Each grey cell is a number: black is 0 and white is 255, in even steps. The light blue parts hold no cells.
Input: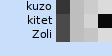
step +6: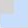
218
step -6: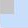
191
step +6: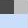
80; 196
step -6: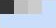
47; 184; 198
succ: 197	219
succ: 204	219
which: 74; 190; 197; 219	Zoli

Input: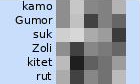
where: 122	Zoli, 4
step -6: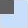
90
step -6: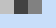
187; 60; 123
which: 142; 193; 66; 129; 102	Gumor
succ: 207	215
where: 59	suk, 5
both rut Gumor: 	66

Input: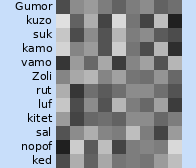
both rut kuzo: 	174
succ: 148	104
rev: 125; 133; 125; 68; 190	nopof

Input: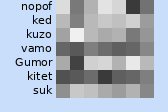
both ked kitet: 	127
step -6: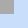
164

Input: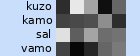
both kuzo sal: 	164
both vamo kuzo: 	102
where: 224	sal, 1
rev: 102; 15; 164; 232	kuzo

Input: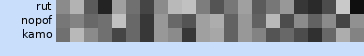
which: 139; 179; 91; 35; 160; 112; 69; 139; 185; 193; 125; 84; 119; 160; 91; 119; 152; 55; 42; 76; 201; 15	rut
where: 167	kamo, 12
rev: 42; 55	rut
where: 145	nopof, 22
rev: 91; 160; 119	rut

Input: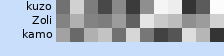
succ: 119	66
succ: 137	59
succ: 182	52
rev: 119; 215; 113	kamo

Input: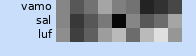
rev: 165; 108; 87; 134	sal
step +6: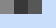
140; 62; 93
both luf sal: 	108

